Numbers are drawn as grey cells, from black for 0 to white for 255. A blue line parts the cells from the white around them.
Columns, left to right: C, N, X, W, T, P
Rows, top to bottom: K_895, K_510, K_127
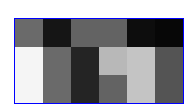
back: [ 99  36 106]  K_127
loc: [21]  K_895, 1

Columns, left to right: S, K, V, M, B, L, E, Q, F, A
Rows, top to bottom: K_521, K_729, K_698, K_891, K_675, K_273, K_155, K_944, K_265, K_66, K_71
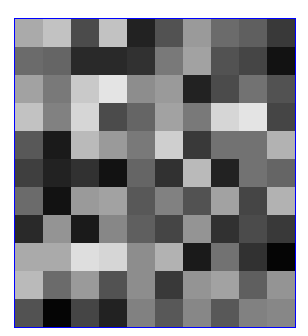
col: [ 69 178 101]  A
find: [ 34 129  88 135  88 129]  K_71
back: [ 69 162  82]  K_155
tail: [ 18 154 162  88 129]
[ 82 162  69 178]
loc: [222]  K_265, 2

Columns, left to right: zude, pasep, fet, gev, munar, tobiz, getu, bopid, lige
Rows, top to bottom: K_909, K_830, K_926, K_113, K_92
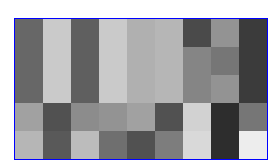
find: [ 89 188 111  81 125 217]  K_92
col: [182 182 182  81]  tobiz
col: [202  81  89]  pasep
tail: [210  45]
[118]
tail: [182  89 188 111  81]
[125 217  45 237]

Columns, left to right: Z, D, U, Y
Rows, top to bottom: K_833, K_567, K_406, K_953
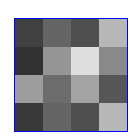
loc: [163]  K_406, 2
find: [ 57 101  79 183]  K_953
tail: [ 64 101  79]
[183]
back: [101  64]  K_833

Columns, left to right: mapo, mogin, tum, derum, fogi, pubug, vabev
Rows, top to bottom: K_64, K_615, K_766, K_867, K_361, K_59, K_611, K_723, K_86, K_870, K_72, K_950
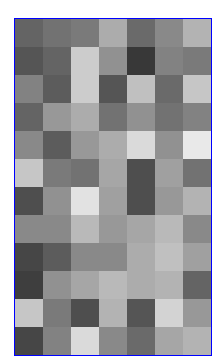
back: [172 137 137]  K_86
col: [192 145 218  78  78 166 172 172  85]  fogi
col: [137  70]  mapo
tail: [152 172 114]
[145 114 130]
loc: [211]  K_72, 5

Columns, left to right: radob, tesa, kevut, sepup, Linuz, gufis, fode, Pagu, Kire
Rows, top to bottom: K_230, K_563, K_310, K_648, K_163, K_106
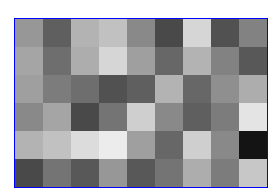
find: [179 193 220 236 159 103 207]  K_163
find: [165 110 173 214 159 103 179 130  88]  K_563
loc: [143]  K_310, 7

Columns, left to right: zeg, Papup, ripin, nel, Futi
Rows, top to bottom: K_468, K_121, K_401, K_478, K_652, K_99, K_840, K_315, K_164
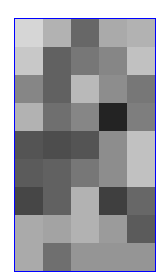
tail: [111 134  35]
[126]
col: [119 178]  ripin
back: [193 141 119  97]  K_99
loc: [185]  K_401, 2
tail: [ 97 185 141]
[119]
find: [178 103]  K_468

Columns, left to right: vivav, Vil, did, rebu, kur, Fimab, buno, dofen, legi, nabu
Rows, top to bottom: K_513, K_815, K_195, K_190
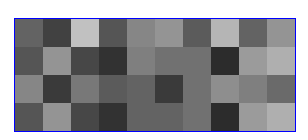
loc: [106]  K_195, 9
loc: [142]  K_195, 7
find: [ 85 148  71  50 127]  K_815
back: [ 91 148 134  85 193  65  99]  K_513

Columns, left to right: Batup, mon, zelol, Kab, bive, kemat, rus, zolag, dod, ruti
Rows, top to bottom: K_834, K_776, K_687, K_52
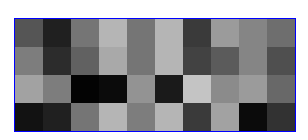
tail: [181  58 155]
[133 110]
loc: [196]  K_687, 6
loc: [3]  K_687, 2
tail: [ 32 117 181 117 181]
[ 58 155 133 110]
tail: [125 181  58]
[162  11  50]
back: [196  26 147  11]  K_687
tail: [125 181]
[ 58 162  11  50]

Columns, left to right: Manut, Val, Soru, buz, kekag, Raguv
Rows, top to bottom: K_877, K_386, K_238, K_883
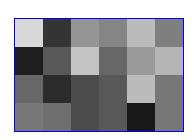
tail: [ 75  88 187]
[119]
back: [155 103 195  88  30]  K_386
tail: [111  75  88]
[ 24 119]

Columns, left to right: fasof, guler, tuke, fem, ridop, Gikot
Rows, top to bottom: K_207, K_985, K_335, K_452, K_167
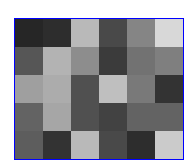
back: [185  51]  K_167
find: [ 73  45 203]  K_167
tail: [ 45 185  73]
[133 216]
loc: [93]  K_167, 0

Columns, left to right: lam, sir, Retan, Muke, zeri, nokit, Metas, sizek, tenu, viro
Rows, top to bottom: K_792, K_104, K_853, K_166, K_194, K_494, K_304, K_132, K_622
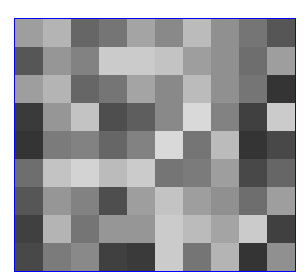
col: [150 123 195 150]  sir
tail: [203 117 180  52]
[144]
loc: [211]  K_494, 2
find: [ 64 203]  K_166

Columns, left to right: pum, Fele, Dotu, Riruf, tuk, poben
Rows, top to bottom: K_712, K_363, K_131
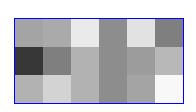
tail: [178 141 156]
[184]
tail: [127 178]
[141 156 184]

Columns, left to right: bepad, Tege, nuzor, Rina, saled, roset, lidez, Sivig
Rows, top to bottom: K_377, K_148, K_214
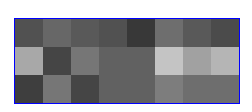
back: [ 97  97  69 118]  K_214
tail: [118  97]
[ 97 196 161 181]
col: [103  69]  Tege

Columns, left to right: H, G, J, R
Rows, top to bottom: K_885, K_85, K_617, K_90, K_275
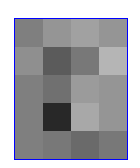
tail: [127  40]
[168 149]
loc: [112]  K_617, 1
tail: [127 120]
[106 120]
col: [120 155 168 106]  J
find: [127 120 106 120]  K_275
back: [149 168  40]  K_90

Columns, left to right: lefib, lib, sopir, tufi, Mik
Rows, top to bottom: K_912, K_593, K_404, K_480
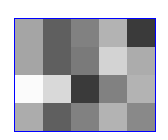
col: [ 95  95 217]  lib
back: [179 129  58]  K_404
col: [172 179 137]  Mik
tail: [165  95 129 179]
[58]
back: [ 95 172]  K_480
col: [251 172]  lefib

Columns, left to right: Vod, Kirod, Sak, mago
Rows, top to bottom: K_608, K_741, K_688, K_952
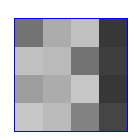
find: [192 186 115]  K_741
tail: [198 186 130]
[69]
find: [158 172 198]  K_688
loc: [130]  K_952, 2
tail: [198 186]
[130  69]
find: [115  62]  K_741

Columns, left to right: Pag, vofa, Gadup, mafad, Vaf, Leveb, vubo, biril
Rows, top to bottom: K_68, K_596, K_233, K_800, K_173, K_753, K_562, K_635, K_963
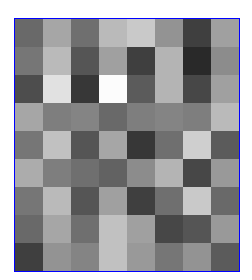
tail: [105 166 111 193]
[160  71  85 153]
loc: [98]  K_753, 3

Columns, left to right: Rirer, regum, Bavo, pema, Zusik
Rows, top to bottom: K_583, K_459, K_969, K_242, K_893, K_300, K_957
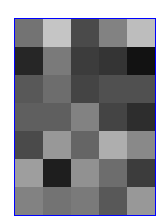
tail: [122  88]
[152]
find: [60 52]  K_459

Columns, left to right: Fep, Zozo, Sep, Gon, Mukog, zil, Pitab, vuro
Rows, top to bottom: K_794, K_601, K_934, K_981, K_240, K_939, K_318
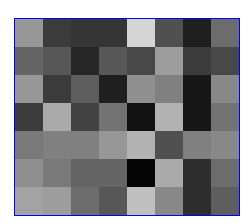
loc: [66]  K_981, 2
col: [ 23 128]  Pitab
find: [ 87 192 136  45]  K_318

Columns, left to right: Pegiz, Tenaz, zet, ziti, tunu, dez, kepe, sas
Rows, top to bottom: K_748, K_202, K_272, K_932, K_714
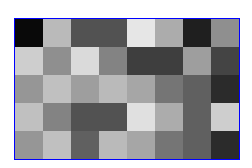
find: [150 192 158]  K_272
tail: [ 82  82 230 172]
[ 31 143]

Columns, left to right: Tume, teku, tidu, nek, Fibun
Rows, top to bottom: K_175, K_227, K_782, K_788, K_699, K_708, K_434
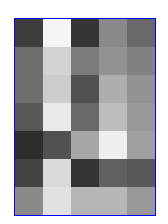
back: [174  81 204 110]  K_782
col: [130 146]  Fibun
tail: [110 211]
[123 146 130]
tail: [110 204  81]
[174 146]
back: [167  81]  K_699
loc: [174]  K_782, 3
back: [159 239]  K_699

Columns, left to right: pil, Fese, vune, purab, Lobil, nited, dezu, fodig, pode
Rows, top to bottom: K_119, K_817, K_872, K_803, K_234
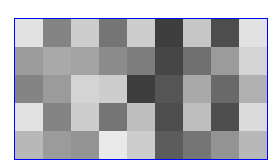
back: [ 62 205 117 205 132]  K_119
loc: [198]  K_119, 6
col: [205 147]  vune
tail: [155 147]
[233 205  92 117 147 184]
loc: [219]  K_803, 8

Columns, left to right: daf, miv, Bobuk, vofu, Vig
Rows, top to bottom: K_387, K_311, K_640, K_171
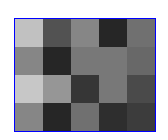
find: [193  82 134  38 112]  K_387
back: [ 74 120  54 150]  K_640
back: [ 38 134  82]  K_387
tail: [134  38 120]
[120 104]
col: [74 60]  Vig

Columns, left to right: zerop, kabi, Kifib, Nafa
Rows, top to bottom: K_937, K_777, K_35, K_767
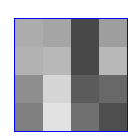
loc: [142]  K_35, 0
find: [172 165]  K_937
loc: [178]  K_777, 0
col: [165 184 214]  kabi

